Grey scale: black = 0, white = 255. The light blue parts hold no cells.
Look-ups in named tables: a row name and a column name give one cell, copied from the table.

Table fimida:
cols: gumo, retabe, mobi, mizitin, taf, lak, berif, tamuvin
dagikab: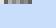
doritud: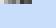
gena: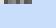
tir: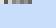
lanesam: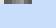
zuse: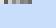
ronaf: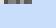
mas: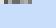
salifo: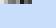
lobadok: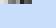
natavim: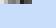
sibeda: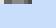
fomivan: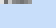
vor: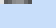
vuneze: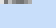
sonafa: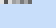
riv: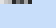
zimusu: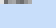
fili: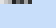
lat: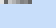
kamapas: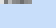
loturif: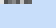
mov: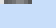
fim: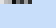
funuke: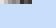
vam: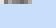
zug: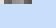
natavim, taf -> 148
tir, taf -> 159
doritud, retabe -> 174
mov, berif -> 114
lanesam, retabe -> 94
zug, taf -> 150
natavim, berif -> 76
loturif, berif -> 90
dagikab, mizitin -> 137
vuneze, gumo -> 225
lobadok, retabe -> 210
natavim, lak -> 34
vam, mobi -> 170

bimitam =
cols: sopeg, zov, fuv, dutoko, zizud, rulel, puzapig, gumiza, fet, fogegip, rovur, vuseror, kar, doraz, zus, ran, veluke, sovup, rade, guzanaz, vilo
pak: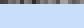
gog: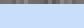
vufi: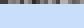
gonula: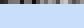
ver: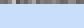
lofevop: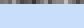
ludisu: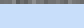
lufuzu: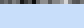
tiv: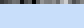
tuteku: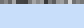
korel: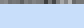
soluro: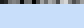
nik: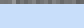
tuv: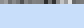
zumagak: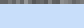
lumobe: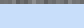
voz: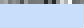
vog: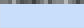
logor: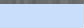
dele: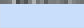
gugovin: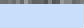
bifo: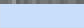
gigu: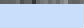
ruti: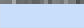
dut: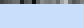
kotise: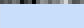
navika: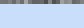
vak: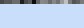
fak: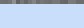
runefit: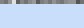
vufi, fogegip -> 75
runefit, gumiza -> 137
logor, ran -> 117
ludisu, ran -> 111
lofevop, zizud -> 108
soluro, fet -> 0
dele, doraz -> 123
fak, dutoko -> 142
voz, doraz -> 38
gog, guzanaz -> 115

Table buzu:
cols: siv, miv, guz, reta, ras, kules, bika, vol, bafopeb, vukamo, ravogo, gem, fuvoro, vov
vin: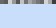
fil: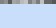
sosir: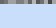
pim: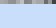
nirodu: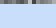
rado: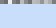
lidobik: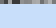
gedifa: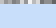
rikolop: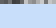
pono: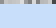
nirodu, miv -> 97
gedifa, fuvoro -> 142
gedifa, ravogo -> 116
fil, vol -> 128
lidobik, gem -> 149
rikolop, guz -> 116

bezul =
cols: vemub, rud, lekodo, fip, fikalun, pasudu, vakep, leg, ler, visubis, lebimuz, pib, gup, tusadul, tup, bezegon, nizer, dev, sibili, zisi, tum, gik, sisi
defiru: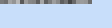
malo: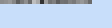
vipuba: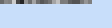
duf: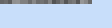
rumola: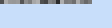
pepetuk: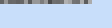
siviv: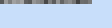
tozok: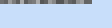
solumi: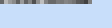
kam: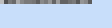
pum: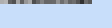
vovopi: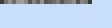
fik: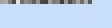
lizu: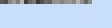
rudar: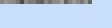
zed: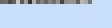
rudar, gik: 151
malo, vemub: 140
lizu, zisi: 179
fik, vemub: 163
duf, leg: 107
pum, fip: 80
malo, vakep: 142
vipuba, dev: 95
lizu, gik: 103
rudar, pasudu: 77
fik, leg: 127
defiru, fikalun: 184
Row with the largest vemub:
kam

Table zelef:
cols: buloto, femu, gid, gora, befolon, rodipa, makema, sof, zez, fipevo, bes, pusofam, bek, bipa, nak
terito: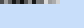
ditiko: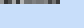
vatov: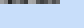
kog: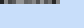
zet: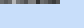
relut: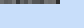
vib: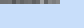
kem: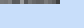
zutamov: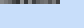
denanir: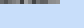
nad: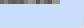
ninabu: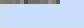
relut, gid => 97
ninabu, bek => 144
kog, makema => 99
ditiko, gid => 81
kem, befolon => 92
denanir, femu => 85

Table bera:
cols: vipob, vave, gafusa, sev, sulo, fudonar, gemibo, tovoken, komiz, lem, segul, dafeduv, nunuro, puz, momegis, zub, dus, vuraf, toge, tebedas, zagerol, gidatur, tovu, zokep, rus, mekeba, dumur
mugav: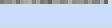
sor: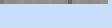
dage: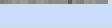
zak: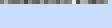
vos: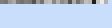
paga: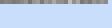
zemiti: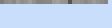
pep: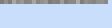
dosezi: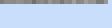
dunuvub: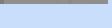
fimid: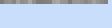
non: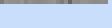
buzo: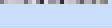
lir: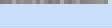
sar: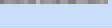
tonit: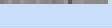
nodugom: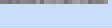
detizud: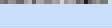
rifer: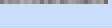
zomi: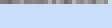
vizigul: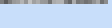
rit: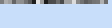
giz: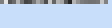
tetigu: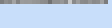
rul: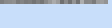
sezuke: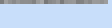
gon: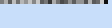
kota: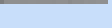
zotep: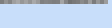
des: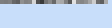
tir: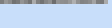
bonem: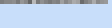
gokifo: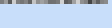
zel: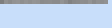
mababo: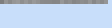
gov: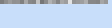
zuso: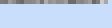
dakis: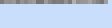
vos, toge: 170
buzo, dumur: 128
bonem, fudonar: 149
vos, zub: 138
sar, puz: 145
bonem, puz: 133
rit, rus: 118
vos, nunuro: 194
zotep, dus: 133
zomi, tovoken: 132
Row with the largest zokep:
des

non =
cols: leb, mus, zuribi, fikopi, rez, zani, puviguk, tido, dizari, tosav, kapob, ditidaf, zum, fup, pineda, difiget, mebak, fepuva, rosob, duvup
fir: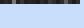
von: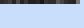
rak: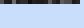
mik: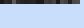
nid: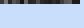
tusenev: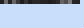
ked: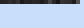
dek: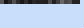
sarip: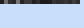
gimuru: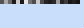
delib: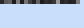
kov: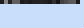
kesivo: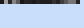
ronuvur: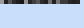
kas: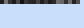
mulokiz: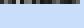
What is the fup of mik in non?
67
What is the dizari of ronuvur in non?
63
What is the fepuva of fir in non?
47
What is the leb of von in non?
45
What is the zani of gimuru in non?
26
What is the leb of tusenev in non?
33
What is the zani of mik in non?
37

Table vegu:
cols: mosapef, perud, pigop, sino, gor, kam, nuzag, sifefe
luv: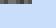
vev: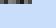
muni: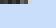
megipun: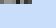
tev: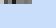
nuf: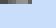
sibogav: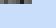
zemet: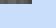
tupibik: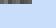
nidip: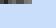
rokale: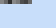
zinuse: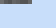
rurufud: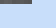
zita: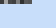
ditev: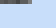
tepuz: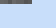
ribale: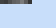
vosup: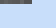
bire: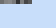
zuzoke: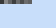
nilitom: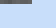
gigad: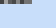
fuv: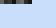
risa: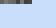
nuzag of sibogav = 112
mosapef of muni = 55
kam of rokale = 79
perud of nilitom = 92
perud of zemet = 87
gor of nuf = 142
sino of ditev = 88
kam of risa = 118
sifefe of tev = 129
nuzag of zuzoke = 108
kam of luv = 65
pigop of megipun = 151
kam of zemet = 97
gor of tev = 127

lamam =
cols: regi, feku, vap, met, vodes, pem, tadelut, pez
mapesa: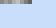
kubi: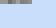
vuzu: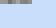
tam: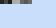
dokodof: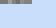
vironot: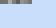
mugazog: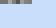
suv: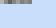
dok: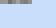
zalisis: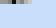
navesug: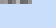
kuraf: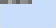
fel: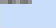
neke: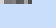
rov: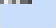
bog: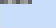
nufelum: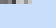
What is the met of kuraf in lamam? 129
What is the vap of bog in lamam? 176
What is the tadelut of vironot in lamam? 135
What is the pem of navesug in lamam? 107
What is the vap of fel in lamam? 108
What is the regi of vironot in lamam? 113
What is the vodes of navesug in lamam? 182
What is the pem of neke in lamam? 95
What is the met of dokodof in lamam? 129

